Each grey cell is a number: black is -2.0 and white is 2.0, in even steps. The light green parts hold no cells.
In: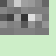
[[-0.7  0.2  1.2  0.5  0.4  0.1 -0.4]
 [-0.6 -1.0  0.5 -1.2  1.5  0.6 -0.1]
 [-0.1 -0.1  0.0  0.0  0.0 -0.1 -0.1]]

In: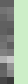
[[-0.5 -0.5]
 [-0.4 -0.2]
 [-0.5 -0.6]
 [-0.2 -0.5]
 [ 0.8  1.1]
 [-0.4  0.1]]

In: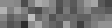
[[ 0.2  0.2  0.1 -0.8  0.0  0.7  0.5  0.1 -0.7 -0.3 -0.6 -0.1  0.4  0.6
  -0.6 -0.9]
 [ 0.1 -0.5 -0.2 -0.3  1.0 -0.3  0.0 -0.7 -0.3 -0.4 -0.3 -0.5 -0.5 -0.1
  -0.2  0.0]]

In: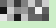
[[-0.4  0.5 -1.1  0.0  1.2 -0.3  1.2]
 [ 1.6  0.7 -1.6  1.1 -0.4 -0.4 -0.8]]

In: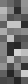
[[-0.1 -0.4 -0.8  0.3]
 [ 0.5 -0.7 -0.5 -0.7]
 [ 0.7 -0.1  0.0  0.2]
 [ 0.1 -1.3 -1.4 -0.5]
 [-0.1  0.9 -0.3  0.2]
 [-0.5 -1.4 -0.5  1.2]]

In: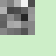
[[ 0.3  0.0  0.8  1.8 -0.8]
 [-0.4  0.2 -0.3 -1.4  0.4]
 [ 0.1 -0.2 -0.3 -0.7  0.1]]
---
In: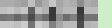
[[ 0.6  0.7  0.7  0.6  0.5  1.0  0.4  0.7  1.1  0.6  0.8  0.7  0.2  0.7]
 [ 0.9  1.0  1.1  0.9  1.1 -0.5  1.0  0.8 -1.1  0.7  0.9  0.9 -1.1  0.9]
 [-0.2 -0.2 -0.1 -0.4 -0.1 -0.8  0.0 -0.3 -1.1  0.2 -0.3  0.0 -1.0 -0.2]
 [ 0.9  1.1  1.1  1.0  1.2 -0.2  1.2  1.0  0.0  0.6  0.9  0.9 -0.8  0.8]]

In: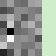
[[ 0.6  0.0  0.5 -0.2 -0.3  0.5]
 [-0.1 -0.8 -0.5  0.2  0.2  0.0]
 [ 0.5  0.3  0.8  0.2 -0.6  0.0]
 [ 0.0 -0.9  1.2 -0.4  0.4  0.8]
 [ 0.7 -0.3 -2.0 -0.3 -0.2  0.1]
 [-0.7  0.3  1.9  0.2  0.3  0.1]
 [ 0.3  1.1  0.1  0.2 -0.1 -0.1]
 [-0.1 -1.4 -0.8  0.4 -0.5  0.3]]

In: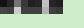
[[-1.5 -1.7 -1.4 -0.2 -1.1 -1.5 -1.4  1.0 -1.4]
 [-1.1 -0.9 -1.0  1.2 -1.0 -1.0 -1.0  0.8 -1.0]]

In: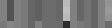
[[ 0.3  0.0 -0.7  0.0 -0.1 -0.4 -0.5 -0.3 -0.3 -0.4  0.9  0.0 -0.4 -0.2
  -0.4  0.0]
 [ 0.4  0.0 -0.7  0.0 -0.1 -0.4 -0.5 -0.3 -0.3 -0.4  1.0  0.0 -0.4 -0.2
  -0.4  0.0]
 [ 0.3  0.0 -0.7  0.0 -0.1 -0.4 -0.5 -0.3 -0.3 -0.4  0.9  0.0 -0.4 -0.2
  -0.4  0.0]
 [-0.3 -0.1  0.1  0.0 -0.1 -0.4  0.0 -0.3 -0.3 -0.3 -1.3  0.0 -0.1 -0.2
  -0.4  0.0]]

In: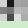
[[ 0.5  1.3 -1.6  0.6]
 [ 0.8  0.0 -0.2  0.9]
 [ 0.7  1.3 -0.8  1.5]]

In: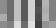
[[ 0.0  0.2 -0.3  1.0 -0.6  1.3 -0.8  0.8]
 [ 0.0  0.2 -0.3  1.0 -0.6  1.3 -0.7  0.7]
 [ 0.0  0.7 -0.3  1.0 -0.6  1.3 -0.8  0.8]
 [ 0.5  0.2  0.0  1.4 -0.3  1.5 -1.0  0.3]]

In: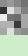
[[-0.2  0.2  0.4  0.1]
 [ 0.0 -1.2  1.5  0.7]
 [ 0.6  1.7 -0.2 -0.3]
 [ 0.6  0.8  0.8 -1.1]
 [ 0.2  0.6  1.5  0.4]]

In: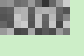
[[ 1.2  0.2  0.3 -0.3 -0.2  0.4 -0.4 -1.2 -0.4  0.4]
 [-0.7 -0.6 -0.5  0.7  0.8 -0.5  0.7  0.8  0.7 -0.4]
 [ 0.1 -0.7 -0.6  1.1  0.8 -0.6  1.0 -0.4  0.9 -0.5]
 [ 1.1 -0.4 -0.7  1.0  1.2 -0.7  1.0 -0.5  1.1 -0.9]
 [-0.2  0.4  0.8 -0.9 -0.8  0.6 -0.9 -0.6 -0.8  0.4]]
